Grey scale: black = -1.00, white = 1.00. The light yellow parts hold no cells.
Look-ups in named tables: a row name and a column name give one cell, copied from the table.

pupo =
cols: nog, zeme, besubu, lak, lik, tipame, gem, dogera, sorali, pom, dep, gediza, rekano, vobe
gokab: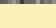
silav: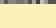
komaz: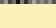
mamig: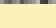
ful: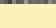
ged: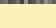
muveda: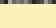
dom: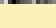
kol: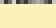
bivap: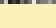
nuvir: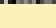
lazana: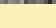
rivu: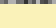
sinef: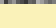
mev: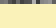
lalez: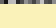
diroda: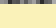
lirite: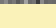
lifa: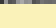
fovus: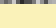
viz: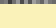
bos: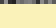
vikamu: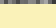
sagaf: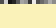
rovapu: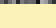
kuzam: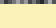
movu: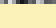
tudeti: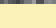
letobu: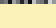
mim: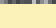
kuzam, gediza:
-0.17
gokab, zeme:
-0.18
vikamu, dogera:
0.07
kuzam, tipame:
-0.14
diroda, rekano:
-0.18
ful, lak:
0.03
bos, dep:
0.08
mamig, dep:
-0.44
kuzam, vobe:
-0.35
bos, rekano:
0.07
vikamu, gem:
-0.17
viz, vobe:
-0.17
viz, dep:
-0.21
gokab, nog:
-0.24
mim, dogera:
-0.36
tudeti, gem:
-0.06
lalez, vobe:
0.09
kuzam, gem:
0.20
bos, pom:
-0.61
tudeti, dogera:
-0.04
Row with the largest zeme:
dom

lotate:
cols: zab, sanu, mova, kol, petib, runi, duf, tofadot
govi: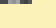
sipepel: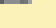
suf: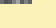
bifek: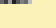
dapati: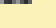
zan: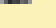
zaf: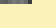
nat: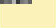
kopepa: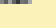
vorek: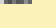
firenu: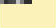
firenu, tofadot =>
-0.65
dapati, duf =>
-0.63
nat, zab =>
-0.30
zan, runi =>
-0.16
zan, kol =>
-0.46
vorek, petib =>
-0.32
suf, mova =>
-0.26
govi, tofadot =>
-0.30
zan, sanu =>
-0.26
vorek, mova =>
-0.38

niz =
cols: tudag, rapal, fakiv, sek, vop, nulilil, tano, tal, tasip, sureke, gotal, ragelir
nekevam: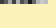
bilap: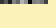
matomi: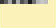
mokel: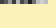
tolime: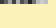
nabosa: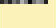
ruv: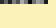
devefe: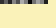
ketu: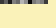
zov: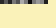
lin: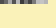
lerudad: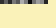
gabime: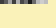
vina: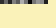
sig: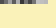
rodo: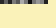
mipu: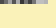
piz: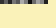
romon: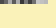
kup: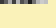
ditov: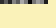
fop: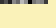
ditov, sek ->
0.02
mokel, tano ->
-0.09
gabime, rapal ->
-0.26
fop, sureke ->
0.09
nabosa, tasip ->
-0.14
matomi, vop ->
0.36

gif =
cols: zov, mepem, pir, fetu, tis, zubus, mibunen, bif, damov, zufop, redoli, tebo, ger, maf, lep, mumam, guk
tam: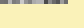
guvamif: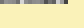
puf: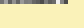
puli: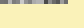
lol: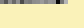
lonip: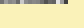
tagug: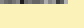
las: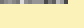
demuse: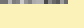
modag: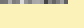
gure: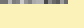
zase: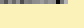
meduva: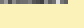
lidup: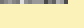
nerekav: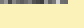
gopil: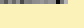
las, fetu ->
0.05
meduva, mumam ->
-0.08
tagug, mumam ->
-0.28
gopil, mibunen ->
0.00
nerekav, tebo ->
0.21
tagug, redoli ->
-0.08
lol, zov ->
0.00
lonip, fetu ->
0.12
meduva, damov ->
-0.31
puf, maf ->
-0.17

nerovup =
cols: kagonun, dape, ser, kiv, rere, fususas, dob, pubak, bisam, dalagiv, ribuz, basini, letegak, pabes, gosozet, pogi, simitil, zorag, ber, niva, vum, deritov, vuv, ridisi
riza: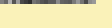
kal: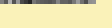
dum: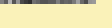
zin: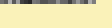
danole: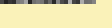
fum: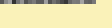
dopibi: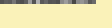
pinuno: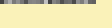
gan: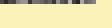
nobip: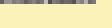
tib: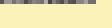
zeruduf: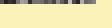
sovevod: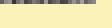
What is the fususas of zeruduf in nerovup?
0.25
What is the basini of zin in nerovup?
-0.35
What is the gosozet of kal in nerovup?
0.03
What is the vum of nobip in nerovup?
0.02
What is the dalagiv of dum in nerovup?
-0.21
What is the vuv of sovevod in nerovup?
-0.05
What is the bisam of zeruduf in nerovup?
-0.12
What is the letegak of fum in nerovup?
-0.36
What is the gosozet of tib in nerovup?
-0.21
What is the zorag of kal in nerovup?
-0.30
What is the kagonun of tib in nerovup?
-0.32
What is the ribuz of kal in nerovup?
-0.27
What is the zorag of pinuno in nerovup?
-0.12
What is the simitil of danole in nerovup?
-0.53
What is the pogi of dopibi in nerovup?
0.07

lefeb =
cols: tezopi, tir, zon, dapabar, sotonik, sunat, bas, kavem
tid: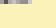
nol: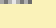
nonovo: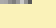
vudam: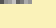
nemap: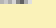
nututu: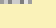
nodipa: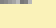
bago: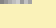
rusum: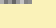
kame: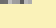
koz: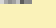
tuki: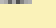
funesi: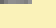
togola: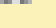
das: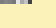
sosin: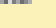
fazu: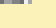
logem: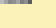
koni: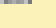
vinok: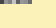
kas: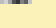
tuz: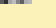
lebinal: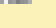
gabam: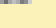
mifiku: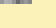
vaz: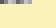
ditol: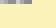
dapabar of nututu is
0.61
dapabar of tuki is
0.35
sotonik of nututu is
0.60
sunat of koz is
-0.27
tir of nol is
-0.07
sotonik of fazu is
0.03
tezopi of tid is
0.27
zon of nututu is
0.04
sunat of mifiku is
0.08
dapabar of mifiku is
0.17
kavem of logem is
-0.27
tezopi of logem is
0.47
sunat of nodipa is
-0.06
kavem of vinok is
-0.15
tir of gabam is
-0.11
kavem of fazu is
0.31
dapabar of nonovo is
-0.02
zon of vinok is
0.03
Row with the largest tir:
lebinal

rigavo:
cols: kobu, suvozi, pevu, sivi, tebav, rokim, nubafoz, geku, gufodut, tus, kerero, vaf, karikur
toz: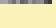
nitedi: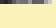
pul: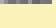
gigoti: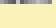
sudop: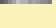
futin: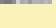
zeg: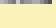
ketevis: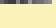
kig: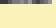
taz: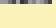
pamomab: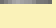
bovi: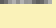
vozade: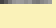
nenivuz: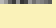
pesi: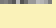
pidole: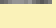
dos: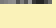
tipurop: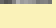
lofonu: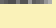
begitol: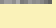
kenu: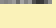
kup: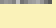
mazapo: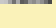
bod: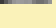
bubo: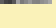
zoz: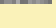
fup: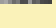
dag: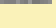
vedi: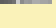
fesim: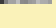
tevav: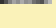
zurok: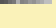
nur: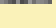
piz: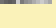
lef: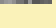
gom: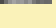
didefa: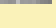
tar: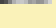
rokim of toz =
-0.22
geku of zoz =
0.20
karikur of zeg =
-0.35
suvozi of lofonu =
-0.29
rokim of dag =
0.02
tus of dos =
-0.71
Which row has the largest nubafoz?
tar

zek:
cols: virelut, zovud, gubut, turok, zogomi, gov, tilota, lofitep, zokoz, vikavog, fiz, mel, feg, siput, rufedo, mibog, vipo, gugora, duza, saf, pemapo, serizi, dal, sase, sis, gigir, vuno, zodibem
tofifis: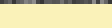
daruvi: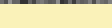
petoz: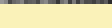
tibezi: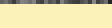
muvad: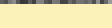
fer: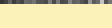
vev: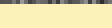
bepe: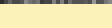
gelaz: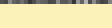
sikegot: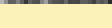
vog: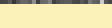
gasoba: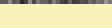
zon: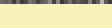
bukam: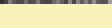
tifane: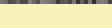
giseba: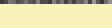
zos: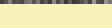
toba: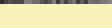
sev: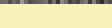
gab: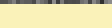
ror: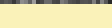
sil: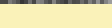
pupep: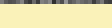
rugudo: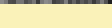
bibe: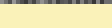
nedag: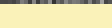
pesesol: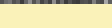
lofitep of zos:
-0.02
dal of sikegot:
-0.34
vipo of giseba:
-0.46
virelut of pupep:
-0.01
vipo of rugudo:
-0.01
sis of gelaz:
-0.29
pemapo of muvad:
-0.11
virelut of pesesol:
-0.34
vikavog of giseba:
0.01
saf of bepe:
-0.36
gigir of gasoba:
-0.18
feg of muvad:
-0.41
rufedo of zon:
0.05
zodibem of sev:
-0.39

